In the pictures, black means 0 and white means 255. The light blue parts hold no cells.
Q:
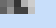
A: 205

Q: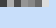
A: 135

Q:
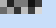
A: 18

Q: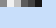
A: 66

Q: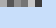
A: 199

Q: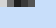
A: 84

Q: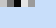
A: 155

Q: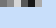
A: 23

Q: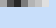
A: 180

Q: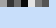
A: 227
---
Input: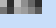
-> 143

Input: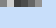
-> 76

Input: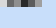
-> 41

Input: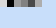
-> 129

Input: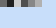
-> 79

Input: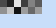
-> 62

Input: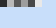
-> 157
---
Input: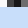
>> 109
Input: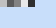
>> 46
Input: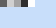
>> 254
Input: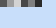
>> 42
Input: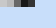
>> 52
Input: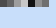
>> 112
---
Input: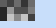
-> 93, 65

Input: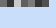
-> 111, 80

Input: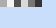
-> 173, 52

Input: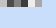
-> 195, 167

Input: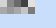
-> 212, 122

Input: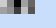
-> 205, 85

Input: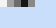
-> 244, 136
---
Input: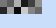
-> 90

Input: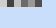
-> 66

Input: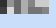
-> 147

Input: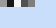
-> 24

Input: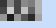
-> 137

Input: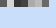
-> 213

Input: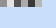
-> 226

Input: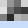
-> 150
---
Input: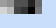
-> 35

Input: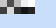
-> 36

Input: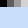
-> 95

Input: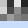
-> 50

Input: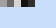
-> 48

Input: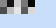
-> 21

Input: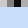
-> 127

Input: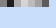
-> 92
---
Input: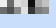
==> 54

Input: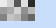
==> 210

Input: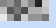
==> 176

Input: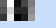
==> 40

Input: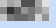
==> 120

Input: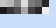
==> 67
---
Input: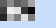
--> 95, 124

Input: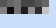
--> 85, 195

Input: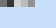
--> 116, 146

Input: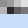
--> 144, 119

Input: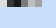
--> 220, 162

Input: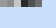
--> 152, 109

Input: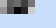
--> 178, 205
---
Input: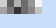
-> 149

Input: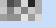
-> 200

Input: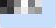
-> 124

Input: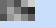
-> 65

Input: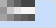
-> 245

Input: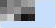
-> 106

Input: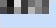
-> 141
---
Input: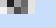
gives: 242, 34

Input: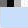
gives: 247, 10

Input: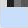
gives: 218, 32

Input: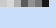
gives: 215, 22

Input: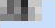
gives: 214, 38

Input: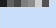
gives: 208, 29

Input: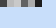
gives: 201, 29

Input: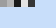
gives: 227, 26
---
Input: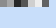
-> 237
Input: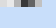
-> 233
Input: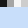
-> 245
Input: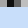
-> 190
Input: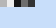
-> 238
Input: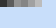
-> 188
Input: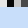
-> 229
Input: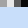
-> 232
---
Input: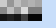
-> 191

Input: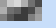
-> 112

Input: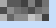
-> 140

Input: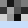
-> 165

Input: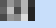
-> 191

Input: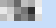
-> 205
